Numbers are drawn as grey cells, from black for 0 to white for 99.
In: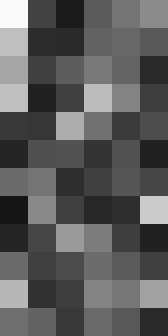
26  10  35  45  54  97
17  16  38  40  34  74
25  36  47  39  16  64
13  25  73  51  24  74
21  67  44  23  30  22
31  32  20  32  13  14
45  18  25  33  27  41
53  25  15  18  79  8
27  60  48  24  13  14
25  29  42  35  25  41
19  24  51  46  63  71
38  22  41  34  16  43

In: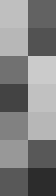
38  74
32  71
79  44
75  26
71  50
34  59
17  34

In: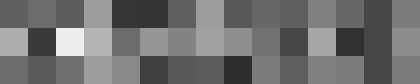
42  36  61  21  20  37  61  34  40  37  50  40  27  48  37
22  92  70  42  58  51  62  55  44  28  65  19  27  54  67
35  43  61  53  25  34  36  18  48  37  50  48  27  48  42

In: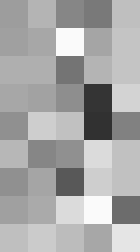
70  52  47  74  61
65  97  64  76  62
68  45  70  76  68
63  55  20  82  65
80  75  19  50  56
52  56  85  75  71
64  34  80  75  56
66  85  97  42  62
79  73  65  89  74

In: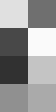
43  87
97  28
76  19
66  56

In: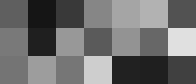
8  22  52  64  69  32  37
12  59  35  57  40  87  47
61  46  80  13  12  25  45

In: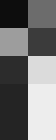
42  5
23  61
85  17
92  14
92  14

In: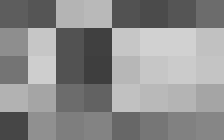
33  70  72  32  29  33  42  36
77  32  25  77  81  81  75  55
80  32  24  71  77  79  76  45
64  42  38  75  72  70  64  69
56  49  51  40  46  50  52  27

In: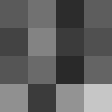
44  17  36  35
51  23  31  26
41  16  39  33
23  57  77  56
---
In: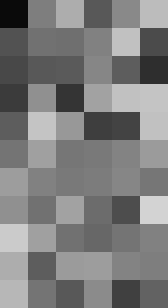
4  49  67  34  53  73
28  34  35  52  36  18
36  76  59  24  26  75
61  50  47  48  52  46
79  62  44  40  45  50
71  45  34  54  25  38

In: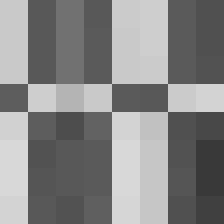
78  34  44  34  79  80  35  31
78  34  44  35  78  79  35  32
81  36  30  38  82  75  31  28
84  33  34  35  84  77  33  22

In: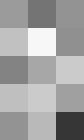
60  45  57
51  65  79
57  72  21

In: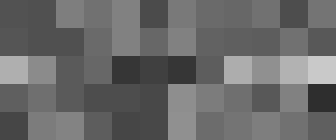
32  31  49  44  50  29  47  41  40  44  30  45
68  54  35  40  21  25  21  36  67  56  69  78
27  48  51  36  27  28  56  42  45  49  44  37

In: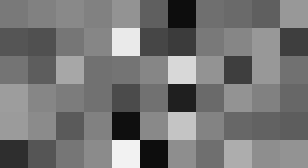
47  50  53  50  57  37  5  43  41  37  59
45  36  65  44  45  52  84  57  24  59  44
60  54  35  50  6  53  76  51  40  38  36

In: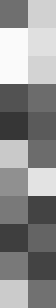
43  81
97  82
21  35
56  88
24  39
79  44
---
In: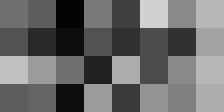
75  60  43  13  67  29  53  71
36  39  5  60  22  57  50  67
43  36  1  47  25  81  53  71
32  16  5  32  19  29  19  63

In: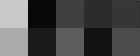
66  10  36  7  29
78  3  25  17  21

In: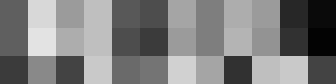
37  88  67  74  30  23  60  49  70  57  19  1
37  84  60  74  34  30  64  49  67  60  15  4
23  53  26  78  41  45  81  64  19  74  78  26

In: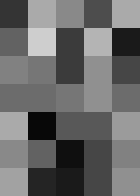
38  80  23  70  10
20  66  53  30  66
50  46  23  56  27
42  42  46  56  42
53  38  6  27  50
63  14  10  27  56
66  3  34  34  60

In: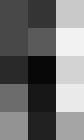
28  35  94
28  20  78
57  13  64
42  9  91
16  3  82

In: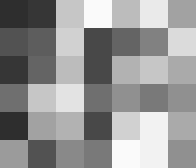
43  77  88  43  56  47  56
18  63  69  28  81  94  66
21  39  73  28  69  77  66
32  36  81  28  39  50  85
60  32  53  47  97  94  56
18  21  77  97  73  91  63
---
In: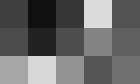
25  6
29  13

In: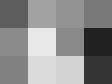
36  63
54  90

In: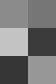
54  46
76  23

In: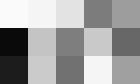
97  95
4  76

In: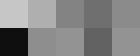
77  68
6  55

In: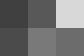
25  34
29  47

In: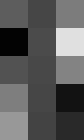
36  27
1  29

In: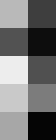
72  24
32  5
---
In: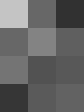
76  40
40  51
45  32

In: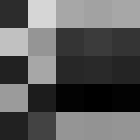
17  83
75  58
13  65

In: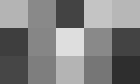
70  53
24  52
27  49

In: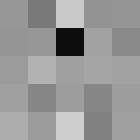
59  47
58  59
60  69

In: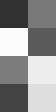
19  47
98  35
48  92

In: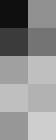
6  56
23  45
62  74
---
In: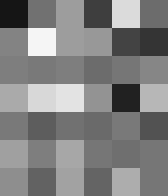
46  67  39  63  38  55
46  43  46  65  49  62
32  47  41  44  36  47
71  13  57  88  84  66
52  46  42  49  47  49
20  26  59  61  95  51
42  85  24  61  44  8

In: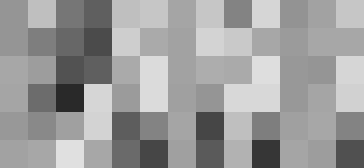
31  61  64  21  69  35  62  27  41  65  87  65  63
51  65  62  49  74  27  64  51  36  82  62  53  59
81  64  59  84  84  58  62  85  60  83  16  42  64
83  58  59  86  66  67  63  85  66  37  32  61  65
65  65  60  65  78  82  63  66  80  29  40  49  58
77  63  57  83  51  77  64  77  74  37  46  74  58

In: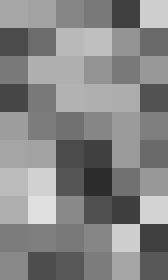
34  64  48  34  30  53
25  80  52  47  49  48
82  24  31  53  87  68
59  44  17  33  81  73
41  60  25  29  63  64
49  60  52  44  48  61
32  67  68  69  47  27
59  47  57  68  68  47
41  57  74  72  42  29
80  25  47  52  63  65

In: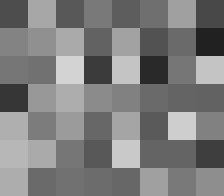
55  47  62  40  42  44  41  67
24  39  39  78  34  46  66  71
50  80  35  64  40  60  48  68
38  39  41  50  54  67  59  21
76  46  16  76  23  82  44  46
13  41  32  63  38  66  56  51
28  62  43  36  47  34  65  30

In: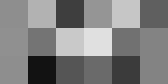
51  23  41  33  7  55
51  44  87  78  45  56
37  77  58  24  69  55

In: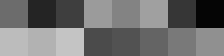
56  47  39  32  29  76  69  73
2  21  62  51  60  24  14  42

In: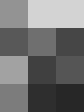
15  18  48
33  25  63
27  43  34
82  82  57

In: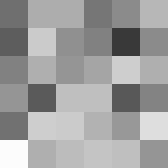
58  74  76  73  68  98
86  59  69  79  80  44
51  34  74  74  35  58
68  80  64  58  68  50
54  22  50  56  79  36
71  54  46  67  67  43
